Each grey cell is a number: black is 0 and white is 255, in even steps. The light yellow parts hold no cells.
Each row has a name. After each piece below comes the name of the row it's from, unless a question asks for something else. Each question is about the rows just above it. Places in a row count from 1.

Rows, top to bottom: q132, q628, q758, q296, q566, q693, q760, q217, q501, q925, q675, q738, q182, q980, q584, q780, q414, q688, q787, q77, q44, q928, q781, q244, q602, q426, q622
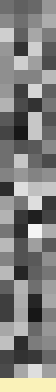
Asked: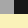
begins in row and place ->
q781, 2
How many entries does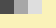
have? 3
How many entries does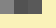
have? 3

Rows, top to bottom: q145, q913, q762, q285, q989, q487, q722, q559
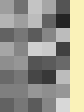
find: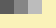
q762
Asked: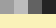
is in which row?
q913

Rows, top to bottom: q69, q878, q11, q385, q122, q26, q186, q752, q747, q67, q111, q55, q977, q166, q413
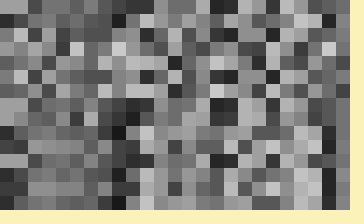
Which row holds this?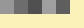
q385
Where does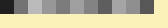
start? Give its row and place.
q878, 9

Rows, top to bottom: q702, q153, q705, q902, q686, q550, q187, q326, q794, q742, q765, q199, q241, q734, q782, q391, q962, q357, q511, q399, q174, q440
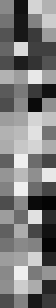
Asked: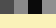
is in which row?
q326
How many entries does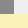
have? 2
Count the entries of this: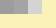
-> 3
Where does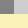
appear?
q153

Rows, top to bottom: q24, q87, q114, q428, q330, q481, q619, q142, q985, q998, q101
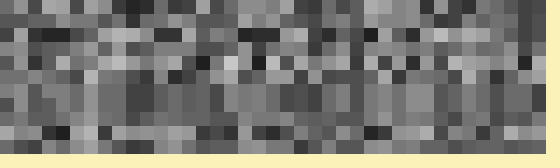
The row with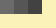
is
q24
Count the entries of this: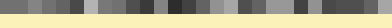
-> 28
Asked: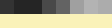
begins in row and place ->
q114, 3
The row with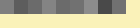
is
q428
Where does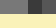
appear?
q101

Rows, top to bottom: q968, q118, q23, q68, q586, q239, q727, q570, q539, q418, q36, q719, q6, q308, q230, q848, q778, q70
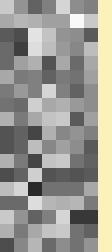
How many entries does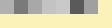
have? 7
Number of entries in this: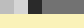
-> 6
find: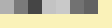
q719
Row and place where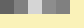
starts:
q968, 3

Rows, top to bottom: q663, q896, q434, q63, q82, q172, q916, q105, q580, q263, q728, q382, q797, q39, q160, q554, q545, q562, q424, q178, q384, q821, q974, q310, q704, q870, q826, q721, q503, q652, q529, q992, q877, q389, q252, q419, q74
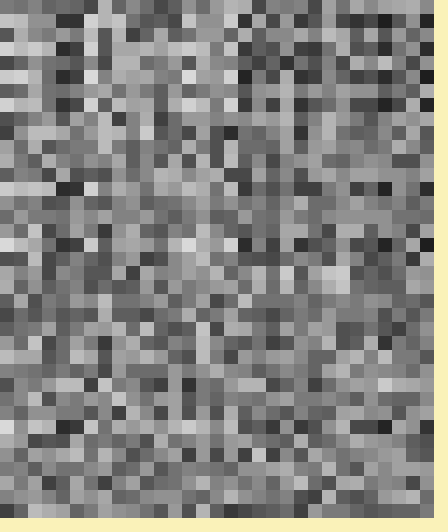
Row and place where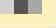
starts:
q63, 7
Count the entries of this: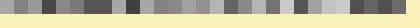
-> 29
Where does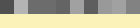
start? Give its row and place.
q728, 16

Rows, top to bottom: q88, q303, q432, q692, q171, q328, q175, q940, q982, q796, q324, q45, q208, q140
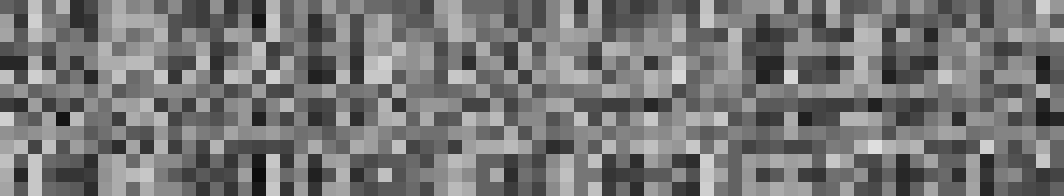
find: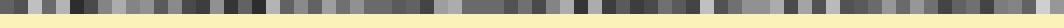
q88
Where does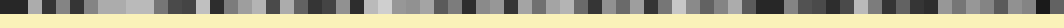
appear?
q171
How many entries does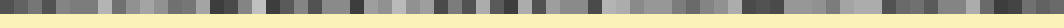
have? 76

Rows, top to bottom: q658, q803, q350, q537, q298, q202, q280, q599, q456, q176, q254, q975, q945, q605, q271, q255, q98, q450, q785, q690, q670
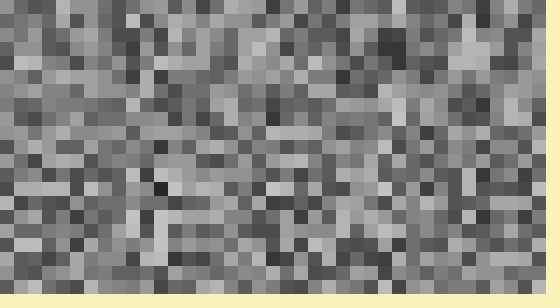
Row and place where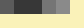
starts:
q537, 27
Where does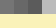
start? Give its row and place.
q658, 26
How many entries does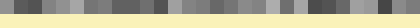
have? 30
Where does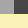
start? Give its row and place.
q450, 21
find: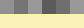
q975

